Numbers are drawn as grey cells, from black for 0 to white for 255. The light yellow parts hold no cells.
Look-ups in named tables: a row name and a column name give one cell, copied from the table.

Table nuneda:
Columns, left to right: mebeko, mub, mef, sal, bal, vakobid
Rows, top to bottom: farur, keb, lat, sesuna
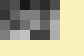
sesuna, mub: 183
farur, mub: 78
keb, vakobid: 145
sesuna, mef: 193
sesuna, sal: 63
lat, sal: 149
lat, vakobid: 176

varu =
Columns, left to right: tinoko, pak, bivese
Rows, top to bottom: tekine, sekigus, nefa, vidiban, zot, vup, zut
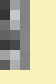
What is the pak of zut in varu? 174
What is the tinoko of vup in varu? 162
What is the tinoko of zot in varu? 58
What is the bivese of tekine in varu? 131
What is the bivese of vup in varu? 131
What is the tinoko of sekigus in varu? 52

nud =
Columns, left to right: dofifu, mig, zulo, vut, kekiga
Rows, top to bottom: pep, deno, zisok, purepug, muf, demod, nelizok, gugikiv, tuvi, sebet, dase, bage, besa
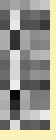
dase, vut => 125
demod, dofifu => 116
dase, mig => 38
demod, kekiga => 182
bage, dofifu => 188
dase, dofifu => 172
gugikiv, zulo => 115
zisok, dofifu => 77
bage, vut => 206
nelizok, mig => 214
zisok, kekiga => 56
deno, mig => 219
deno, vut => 109
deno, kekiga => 93
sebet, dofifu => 182
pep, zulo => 151
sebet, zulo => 170
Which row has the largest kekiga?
bage

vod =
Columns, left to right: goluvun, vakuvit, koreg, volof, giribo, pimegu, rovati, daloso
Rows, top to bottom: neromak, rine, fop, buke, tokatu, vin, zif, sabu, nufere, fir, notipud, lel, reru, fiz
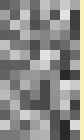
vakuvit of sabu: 127
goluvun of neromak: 94
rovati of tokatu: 107
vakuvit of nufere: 109
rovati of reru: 41
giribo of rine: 179
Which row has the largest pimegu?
vin

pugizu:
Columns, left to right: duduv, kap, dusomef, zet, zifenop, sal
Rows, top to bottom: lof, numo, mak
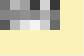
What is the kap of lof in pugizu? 183
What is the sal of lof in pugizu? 55
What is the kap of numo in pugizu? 136
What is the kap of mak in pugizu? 186
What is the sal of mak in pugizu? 106
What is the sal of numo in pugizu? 122
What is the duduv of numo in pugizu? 132
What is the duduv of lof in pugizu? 116
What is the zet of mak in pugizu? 244
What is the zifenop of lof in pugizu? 211
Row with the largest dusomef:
mak

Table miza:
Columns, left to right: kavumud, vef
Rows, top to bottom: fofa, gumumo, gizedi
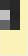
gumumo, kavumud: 192
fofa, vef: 40
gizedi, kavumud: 100
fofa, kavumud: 49
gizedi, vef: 43
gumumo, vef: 37
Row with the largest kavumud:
gumumo

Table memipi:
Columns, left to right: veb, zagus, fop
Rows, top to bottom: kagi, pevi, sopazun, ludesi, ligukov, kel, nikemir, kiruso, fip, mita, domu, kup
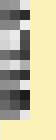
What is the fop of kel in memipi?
57
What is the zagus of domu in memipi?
81
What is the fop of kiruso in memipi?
48
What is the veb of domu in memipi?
103
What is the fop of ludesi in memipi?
80
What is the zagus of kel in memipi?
90
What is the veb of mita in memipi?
86
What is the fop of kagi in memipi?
229
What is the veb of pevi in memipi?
94
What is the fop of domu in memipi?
52
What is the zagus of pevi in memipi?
69

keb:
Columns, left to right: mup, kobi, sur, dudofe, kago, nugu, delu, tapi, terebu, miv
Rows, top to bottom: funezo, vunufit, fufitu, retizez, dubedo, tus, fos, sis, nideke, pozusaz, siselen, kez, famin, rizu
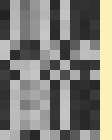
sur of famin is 152
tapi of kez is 49
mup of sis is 62
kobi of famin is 186
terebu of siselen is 48
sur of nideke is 132
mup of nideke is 51
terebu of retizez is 43
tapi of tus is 143

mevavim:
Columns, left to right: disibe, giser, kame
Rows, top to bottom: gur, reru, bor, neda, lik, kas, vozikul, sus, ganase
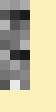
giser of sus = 126
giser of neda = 118
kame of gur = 171
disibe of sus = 116
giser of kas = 42
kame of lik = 178
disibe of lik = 98
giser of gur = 152
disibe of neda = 121
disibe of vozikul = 131
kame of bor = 112
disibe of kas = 169
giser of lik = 116
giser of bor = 86
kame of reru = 27
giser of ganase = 233
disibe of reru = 83
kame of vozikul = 123
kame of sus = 136
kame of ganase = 124
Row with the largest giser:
ganase

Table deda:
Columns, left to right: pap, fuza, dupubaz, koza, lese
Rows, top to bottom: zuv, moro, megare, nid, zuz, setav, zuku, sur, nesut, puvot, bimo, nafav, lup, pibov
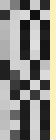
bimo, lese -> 27
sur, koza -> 34
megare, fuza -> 210
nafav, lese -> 31
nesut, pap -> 201
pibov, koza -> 210
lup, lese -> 24
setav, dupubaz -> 30

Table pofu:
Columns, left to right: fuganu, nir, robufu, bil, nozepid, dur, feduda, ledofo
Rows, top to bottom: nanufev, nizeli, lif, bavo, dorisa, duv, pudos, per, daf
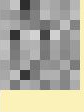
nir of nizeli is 148
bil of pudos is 119
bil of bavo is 210
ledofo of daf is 171
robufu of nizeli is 97
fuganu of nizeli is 158
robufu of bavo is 192
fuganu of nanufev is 168
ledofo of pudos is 124
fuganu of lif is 179
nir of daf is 122
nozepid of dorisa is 123
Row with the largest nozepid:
nizeli

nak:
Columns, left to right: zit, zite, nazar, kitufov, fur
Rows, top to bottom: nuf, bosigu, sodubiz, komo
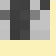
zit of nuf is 190
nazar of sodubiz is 62
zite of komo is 58
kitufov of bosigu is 126
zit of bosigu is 102
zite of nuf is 65
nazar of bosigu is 69

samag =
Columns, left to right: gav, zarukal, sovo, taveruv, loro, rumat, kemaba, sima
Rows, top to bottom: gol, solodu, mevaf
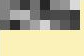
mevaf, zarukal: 43
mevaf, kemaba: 88
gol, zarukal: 105
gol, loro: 38
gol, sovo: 55
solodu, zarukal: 176
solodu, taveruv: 116
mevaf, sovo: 129
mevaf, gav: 94
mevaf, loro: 210
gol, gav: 131
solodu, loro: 68
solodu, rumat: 73
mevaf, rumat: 120
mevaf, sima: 65
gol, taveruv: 111
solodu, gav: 129
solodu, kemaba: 74
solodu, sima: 57
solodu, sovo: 185

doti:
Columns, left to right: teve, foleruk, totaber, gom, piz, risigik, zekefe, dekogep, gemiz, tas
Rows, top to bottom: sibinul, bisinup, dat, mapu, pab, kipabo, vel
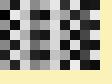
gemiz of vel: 24
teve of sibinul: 154
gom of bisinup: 35
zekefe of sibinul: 46
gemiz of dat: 39
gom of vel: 130
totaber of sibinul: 222

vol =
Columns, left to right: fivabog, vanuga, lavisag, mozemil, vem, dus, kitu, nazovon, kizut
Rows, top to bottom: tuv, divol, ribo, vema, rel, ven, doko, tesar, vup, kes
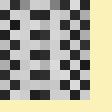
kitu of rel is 37
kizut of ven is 190
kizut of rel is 47
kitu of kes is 207
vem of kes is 45
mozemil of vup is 201
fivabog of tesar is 42
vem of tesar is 46
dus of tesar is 212
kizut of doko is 26
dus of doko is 218
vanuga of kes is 213
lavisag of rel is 204
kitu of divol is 198
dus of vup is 199
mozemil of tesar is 40
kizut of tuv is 36
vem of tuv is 203
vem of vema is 50
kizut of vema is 173

